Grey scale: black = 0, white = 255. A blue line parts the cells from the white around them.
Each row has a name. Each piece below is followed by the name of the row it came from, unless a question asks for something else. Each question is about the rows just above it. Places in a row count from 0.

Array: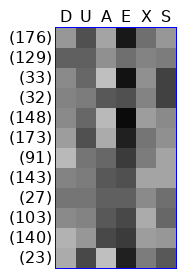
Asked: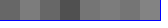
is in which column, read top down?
U
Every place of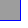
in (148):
4
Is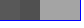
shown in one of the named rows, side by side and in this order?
yes

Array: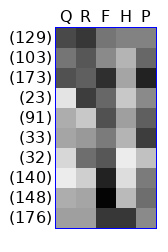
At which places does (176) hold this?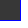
2 3
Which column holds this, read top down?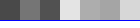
Q

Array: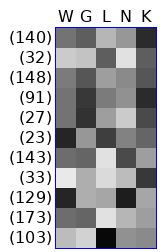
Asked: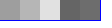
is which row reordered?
(173)
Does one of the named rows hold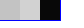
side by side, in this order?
no
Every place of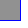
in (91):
3

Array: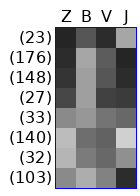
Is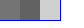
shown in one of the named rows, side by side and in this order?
no
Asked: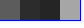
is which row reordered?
(176)

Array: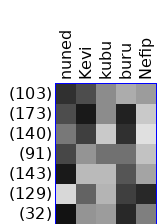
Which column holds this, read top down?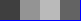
Kevi
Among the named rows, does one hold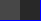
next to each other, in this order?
no
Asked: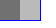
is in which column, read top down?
kubu

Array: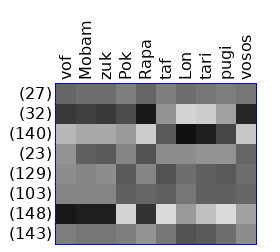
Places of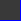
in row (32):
0 2
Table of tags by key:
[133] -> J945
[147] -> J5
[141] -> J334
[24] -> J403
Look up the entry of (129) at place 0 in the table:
J334
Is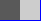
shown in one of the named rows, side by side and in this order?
no
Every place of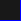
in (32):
4
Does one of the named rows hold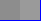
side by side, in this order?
no
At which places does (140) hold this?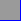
3
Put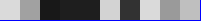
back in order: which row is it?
(148)

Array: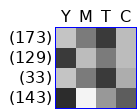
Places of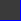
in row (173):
2
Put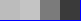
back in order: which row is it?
(173)
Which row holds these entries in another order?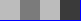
(129)
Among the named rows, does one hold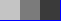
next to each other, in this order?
yes
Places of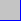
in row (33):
0
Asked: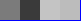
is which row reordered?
(173)

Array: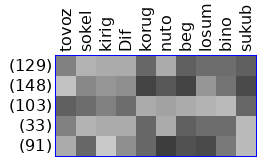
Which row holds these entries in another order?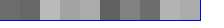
(103)
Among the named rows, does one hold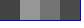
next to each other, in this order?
yes
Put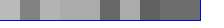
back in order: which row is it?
(33)
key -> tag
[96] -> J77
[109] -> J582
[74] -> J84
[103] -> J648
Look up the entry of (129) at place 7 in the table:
J582

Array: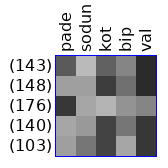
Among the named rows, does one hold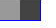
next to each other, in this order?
yes
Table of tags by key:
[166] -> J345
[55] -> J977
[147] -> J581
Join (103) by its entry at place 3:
J345
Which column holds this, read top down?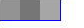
bip
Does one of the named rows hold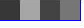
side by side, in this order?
no
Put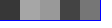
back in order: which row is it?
(140)

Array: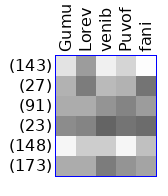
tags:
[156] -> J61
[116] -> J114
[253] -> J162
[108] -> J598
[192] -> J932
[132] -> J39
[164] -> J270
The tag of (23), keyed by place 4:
J598
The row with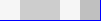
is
(148)
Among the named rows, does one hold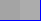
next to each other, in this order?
no
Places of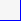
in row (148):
0 3

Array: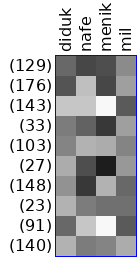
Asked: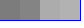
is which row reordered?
(140)
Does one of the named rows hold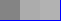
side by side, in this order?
no
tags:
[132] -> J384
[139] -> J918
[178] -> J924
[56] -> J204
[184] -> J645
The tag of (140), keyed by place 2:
J384
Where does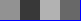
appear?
(148)

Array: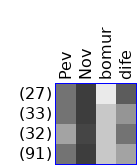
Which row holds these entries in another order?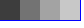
(91)
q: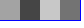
(32)
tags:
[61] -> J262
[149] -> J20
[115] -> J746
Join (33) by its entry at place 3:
J20

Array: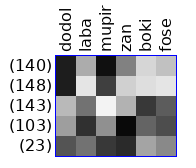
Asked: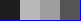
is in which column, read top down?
dodol
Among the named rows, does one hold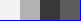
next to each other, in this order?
yes
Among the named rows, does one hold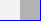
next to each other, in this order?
yes
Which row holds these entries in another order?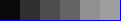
(103)

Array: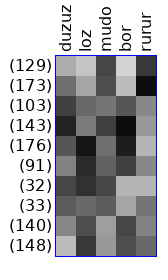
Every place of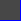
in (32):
0 2
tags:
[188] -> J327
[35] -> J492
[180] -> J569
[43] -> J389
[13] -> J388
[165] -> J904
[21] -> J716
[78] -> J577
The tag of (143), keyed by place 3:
J388

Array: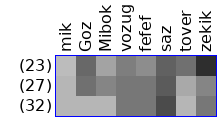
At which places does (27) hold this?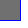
1
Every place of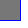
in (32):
3 4 7

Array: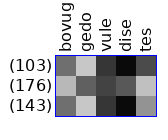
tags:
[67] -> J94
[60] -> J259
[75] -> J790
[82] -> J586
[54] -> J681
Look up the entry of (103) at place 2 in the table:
J681
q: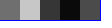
(103)

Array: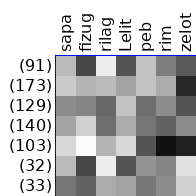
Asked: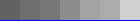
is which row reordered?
(140)
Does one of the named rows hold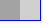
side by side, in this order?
yes

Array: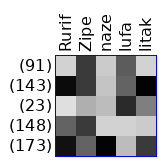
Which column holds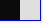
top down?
Rurif
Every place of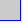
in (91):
2
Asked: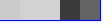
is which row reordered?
(148)
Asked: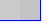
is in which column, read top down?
naze
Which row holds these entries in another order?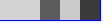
(91)
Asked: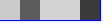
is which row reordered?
(91)

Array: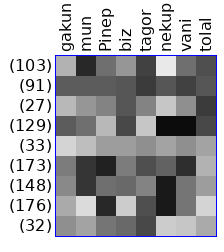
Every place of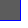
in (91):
0 1 2
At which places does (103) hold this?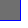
2 6
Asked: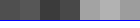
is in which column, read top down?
tolal
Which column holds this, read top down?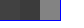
tagor
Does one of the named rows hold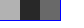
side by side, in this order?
no
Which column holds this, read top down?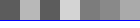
gakun
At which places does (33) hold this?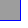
2 3

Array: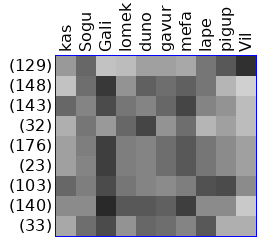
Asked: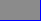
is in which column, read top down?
pigup
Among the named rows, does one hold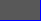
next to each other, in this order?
yes
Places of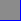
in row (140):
0 1 7 8
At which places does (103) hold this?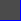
2 8

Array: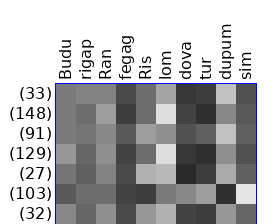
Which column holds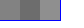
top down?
Ran
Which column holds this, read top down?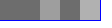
Ris
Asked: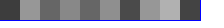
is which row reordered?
(32)
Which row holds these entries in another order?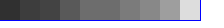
(148)

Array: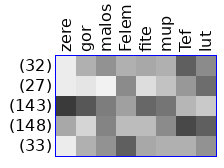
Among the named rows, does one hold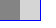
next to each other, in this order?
no
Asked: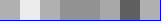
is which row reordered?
(33)
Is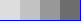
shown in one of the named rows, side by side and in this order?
yes
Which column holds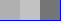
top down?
mup

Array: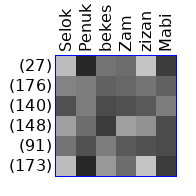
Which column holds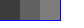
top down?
Mabi
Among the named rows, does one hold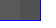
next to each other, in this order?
yes
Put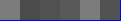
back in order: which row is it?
(140)
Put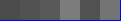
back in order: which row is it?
(91)
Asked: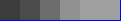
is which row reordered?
(148)
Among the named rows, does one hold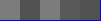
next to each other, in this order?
no

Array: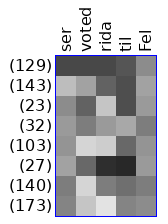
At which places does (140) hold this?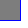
0 2 4
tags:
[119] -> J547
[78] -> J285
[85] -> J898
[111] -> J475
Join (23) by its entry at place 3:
J285
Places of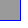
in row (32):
0 2
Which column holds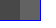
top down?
rida
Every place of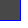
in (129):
0 1 2
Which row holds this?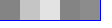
(173)

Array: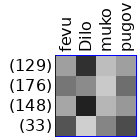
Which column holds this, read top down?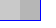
muko
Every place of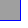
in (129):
0 3
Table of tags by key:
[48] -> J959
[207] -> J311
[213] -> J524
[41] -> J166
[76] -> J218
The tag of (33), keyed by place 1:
J311
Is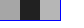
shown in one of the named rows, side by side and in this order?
yes

